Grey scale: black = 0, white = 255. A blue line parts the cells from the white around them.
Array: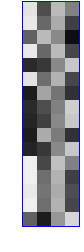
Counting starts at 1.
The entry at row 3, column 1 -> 97
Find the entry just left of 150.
28
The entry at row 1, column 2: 78
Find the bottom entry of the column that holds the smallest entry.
214
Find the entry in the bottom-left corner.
97
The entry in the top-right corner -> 129
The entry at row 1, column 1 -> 227
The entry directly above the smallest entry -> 64
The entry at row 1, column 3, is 186
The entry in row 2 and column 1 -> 233

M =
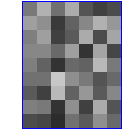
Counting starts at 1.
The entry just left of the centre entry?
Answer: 51
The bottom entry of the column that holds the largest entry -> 44
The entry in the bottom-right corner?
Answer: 105
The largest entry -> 199
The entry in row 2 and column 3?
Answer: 58
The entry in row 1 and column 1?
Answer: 121
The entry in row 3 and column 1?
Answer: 127
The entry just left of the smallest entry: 70
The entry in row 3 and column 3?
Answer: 64
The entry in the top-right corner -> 76
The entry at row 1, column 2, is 177
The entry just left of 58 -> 143
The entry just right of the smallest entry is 113
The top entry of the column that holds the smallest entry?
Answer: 113
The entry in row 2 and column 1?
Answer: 159
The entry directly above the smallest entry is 51
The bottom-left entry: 76

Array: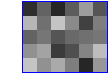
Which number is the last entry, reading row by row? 151
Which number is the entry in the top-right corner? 85
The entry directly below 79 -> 126
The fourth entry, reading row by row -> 92
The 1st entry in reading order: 46
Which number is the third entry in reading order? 38
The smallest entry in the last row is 38
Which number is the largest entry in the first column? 196
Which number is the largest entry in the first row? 157

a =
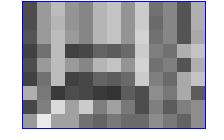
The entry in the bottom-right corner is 141
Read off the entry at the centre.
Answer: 195
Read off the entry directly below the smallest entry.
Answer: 161
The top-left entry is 77
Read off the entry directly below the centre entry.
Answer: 92
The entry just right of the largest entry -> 161
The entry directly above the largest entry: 127
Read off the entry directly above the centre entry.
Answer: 92
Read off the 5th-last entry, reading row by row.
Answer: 106
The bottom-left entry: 154
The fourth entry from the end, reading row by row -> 141
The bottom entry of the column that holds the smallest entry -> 120
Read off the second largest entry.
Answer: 218
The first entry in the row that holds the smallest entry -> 175
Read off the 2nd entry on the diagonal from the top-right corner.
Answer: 84
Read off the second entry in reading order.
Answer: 154
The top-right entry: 175
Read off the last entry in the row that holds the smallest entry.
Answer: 92
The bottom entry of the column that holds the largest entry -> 234
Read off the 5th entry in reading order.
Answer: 134
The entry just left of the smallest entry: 57
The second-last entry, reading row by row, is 99
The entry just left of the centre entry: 181
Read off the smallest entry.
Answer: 51
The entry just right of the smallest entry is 92
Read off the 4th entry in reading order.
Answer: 148
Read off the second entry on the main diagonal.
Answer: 154
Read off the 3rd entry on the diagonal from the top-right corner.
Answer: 134

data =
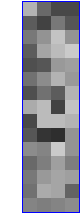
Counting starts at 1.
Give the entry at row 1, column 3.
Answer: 72
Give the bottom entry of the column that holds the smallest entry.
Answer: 132
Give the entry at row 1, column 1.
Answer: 179
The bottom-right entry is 140
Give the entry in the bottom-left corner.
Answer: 132
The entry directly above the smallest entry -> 187
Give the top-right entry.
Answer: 72
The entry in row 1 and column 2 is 105
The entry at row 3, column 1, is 120
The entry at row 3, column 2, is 147

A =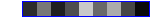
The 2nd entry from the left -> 120
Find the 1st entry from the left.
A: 44
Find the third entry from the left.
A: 31

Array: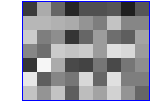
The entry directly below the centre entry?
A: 67
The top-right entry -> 86
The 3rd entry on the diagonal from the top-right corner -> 110
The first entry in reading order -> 59
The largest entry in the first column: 231
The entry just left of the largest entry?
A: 53
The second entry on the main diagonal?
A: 183
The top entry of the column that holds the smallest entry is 31
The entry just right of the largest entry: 171
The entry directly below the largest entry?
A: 94
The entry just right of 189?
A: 163
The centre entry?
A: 203
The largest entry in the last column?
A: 163
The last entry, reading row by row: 102
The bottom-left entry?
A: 195
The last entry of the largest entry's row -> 142
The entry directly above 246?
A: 110
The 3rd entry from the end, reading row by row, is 210
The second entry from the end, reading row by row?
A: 148

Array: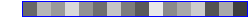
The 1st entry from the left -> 104
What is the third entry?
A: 154
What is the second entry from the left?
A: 183
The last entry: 62
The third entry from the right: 83

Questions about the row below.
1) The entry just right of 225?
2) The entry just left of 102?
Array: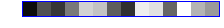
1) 102
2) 225
